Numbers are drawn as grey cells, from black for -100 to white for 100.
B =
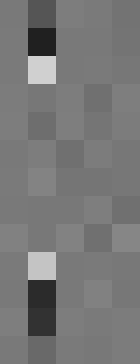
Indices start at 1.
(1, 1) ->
-5
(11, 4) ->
1
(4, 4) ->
-12
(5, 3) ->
-1
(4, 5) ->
-1
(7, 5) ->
-7
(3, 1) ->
-4
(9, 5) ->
5
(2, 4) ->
-5
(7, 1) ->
-4
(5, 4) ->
-8
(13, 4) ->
-6
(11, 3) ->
-5
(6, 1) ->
-5
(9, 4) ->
-12
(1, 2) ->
-33
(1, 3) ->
-2
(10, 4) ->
-4

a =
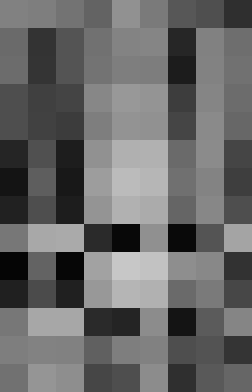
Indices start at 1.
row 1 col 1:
1
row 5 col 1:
-39
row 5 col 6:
14
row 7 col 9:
-51
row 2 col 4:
-11
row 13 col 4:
-25
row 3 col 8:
2
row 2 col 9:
-14
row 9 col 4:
-67
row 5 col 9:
-19
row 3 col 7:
-78
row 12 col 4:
-67
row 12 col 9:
4
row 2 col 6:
4
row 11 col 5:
42
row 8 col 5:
39
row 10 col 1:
-96
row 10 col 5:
56
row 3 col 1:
-15
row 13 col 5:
-1
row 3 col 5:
-1
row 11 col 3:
-75
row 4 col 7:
-52
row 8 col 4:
16
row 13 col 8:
-35
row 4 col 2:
-50
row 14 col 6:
10
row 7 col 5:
47
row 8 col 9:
-39
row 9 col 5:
-94
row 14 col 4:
-45
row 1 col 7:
-32
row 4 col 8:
4
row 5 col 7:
-46

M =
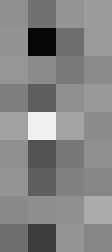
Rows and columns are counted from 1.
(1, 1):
13
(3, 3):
-4
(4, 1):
-1
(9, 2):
-52
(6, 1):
12
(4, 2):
-26
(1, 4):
22
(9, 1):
-13
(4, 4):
20

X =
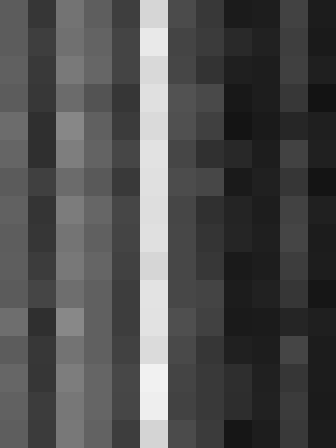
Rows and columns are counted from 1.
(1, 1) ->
-28
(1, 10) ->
-77
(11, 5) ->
-52
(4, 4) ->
-35
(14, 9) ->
-64
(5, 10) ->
-80
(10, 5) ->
-49
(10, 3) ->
-6
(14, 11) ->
-58
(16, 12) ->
-78
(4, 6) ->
76
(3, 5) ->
-47
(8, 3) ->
-3
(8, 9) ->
-72
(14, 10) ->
-75
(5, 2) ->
-63
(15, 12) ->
-79
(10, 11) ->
-52
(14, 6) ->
89
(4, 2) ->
-57
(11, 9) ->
-78
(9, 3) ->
-9
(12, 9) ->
-80
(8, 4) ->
-20
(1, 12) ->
-78
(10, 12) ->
-77
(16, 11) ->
-55
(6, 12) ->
-75
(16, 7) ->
-41
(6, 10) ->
-77
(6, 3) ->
-1
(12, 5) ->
-52
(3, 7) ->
-45
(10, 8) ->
-57
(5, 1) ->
-15
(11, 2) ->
-46
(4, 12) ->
-85
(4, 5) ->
-58

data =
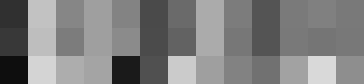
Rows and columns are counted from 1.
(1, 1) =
-62
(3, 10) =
-11
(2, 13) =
-6
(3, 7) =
59
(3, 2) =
66
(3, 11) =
27
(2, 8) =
34
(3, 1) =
-89
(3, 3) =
36
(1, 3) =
5
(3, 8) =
25
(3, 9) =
2
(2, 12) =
-8
